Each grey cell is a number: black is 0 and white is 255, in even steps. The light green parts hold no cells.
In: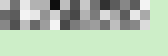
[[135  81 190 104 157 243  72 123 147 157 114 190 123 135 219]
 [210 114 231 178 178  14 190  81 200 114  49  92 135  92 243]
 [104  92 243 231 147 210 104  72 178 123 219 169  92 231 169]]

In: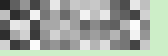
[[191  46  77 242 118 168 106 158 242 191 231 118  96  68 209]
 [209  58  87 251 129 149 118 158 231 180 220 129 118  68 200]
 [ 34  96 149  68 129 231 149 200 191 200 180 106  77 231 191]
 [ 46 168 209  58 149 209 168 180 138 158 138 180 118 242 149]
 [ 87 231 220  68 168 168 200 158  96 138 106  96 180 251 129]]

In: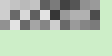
[[145 227 105 165 133 206 105 154 133 123]
 [206 195 186 195  95 123  66  85 145 154]
 [206 105 216  95 227  54 154 177 177  76]]

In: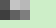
[[ 62  97 126]
 [ 85 196 184]]

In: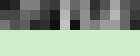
[[116  82  93  38  47  17 194  17 144 126 154 154 104  38]
 [ 71  71 104  93  59  26 182  82 144  59 116 182 104  59]
 [ 26  38 126 126  71  59 163 104 135  47  82 163  93  71]]

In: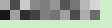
[[ 22 160  45  65 127 117 160  76 172 107]
 [172  76 203 137 127 149  86 117 184 213]]

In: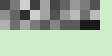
[[143 100  47 207 164  81 152 186 111 186]
 [175 111 164 122  90 131  90  90  25  25]
 [ 70 122 207  59 164  70 100 152 122  81]]
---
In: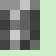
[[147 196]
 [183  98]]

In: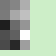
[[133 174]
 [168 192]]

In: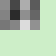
[[ 71 173]
 [ 43 143]]

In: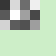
[[217 109]
 [254 160]]

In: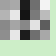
[[169  28]
 [231  20]]

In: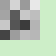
[[212 154]
 [ 91 200]]

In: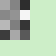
[[132  45]
 [147 245]]

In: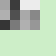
[[ 60 236]
 [ 80 169]]

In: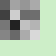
[[163 150]
 [206 108]]
